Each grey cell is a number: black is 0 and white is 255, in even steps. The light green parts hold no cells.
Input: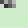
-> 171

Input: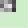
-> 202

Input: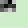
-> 17

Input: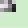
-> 218

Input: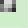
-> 203

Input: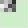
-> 210

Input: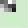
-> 129
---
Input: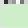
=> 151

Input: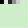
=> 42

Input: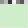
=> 242

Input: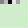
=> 14

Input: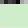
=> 52

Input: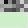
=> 138
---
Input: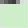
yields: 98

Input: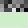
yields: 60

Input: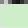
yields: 204

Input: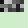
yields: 200

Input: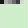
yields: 172

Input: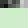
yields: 56

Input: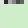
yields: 42

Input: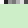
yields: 35
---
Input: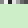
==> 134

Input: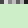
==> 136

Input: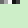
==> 108

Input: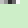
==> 149

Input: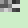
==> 126

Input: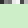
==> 133

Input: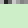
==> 145

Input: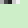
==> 177
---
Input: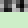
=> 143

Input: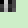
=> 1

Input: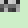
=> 194

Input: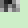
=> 112

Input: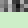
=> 144

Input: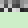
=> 167

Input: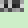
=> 172
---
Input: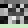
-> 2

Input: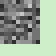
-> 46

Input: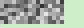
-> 173

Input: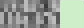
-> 116

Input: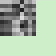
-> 93

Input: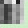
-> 127

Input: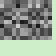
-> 188

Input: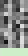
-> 74

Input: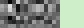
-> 169
